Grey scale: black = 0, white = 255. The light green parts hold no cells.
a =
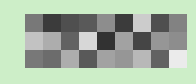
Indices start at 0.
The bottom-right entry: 235
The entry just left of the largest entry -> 98
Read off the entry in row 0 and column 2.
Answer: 79
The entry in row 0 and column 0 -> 120
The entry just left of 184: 150
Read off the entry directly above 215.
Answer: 89
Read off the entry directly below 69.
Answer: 184
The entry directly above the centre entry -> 141

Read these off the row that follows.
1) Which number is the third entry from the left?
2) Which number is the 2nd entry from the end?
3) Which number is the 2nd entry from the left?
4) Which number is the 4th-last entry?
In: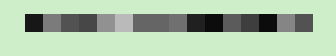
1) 82
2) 133
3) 123
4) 62

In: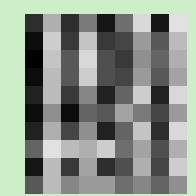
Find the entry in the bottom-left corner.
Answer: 88
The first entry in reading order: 45
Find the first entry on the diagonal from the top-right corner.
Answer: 225
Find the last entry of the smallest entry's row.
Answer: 175
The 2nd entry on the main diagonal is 205
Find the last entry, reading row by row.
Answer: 143
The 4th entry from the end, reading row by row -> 110
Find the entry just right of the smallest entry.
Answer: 196
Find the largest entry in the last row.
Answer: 187
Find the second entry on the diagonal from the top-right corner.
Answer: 88
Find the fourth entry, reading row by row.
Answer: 122
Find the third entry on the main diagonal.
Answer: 88
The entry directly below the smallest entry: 12
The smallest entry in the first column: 1

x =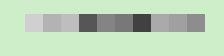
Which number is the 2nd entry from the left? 179
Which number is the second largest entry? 190
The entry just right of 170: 160

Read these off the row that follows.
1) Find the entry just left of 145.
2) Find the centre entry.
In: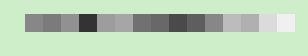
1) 123
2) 104

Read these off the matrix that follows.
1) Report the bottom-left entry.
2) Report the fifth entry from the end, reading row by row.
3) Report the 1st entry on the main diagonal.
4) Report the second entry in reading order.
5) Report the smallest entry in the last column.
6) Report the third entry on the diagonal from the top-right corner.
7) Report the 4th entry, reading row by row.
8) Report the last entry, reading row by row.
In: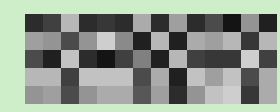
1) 148
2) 148
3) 44
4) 64
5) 32
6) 55
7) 44
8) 171

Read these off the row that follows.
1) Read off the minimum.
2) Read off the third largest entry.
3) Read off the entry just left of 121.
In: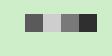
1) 47
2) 90
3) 206

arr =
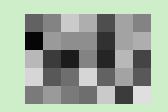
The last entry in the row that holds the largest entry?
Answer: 223
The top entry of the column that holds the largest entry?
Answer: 131
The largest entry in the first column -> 214
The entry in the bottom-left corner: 122
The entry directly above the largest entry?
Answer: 88
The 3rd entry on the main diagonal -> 27
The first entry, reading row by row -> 98
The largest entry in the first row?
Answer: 202
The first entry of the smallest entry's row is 6
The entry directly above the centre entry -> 142

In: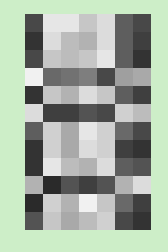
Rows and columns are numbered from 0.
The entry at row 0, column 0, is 72
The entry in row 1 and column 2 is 188
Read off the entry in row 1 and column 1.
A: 220
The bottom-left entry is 83
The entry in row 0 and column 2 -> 230
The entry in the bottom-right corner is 51
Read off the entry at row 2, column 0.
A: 72
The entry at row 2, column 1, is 198
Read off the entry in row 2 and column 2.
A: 188
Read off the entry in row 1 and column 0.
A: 51
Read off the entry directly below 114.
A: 178
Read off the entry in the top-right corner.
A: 72

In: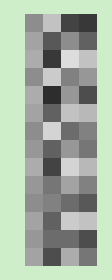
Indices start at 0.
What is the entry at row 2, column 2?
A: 221
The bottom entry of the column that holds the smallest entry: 77
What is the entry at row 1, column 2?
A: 141
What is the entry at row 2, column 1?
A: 56
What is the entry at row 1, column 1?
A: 88
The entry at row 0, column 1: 194
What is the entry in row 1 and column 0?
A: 163
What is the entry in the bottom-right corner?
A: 118
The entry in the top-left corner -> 141
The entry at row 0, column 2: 67
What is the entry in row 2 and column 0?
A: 172

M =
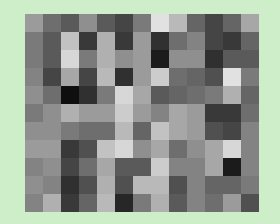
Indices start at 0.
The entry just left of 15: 110
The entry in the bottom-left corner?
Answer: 131
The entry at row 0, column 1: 110
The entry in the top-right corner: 167
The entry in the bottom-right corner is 80
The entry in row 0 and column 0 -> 155
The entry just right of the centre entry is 131
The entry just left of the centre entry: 204
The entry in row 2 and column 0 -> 122
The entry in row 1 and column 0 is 122
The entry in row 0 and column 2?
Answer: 90
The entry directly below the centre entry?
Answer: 101
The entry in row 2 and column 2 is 215
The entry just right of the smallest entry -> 48
